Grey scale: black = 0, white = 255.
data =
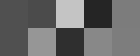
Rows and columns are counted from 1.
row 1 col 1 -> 80
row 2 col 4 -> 136
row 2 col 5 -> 125

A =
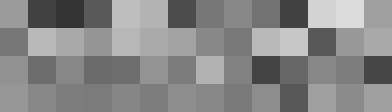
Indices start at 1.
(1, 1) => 155
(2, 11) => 199
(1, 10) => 114
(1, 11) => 65
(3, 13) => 125
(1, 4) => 89
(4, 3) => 125
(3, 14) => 70
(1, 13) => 220
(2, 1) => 119
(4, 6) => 125
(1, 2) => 65
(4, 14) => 160
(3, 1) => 146
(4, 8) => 135
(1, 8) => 119
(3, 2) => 108
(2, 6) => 170

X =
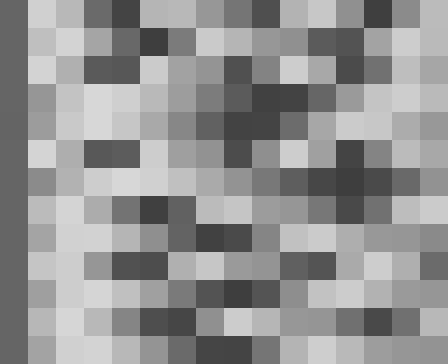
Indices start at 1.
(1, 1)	101
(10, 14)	205
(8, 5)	115
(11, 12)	194
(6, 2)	212
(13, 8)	69
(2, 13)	83
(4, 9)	91
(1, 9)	117
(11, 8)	83
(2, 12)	91
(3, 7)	162
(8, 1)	101
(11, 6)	160
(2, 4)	165
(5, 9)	67
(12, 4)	184
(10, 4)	150
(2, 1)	101
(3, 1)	101
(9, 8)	65
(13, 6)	148
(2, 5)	104
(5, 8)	97
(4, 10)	65
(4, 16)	186
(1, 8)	151
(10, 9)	154
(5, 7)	135
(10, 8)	198
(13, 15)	150
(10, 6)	77
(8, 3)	212
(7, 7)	192
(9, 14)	152
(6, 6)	205

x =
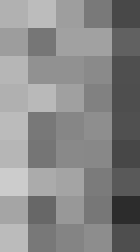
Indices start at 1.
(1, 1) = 177
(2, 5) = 97
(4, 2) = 185
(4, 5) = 78
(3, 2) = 145
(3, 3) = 145
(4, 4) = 129
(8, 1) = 165
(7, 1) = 204
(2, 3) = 161
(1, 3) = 158
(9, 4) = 141
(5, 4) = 142
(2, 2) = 118
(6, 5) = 71

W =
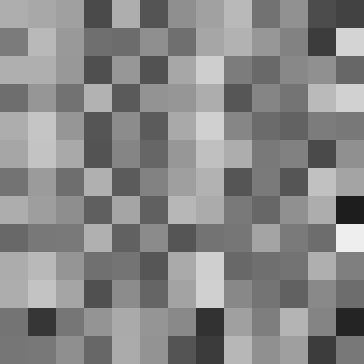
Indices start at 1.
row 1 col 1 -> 174
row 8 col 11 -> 144
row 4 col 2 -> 150
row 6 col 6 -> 102
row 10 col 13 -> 127
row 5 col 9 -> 134
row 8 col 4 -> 95
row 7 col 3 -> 110
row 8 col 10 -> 103
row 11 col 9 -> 136
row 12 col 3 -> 118
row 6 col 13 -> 144
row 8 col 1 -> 173
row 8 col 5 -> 165
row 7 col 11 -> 85
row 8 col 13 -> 29
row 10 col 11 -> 115
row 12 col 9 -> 160
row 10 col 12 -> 175
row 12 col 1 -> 116
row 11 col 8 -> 208
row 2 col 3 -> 153
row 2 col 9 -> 178
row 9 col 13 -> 238
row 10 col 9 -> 104
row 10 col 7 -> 170
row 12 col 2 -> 54
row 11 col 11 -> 97
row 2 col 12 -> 60
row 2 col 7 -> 111
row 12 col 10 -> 126
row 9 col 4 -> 176
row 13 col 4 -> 103
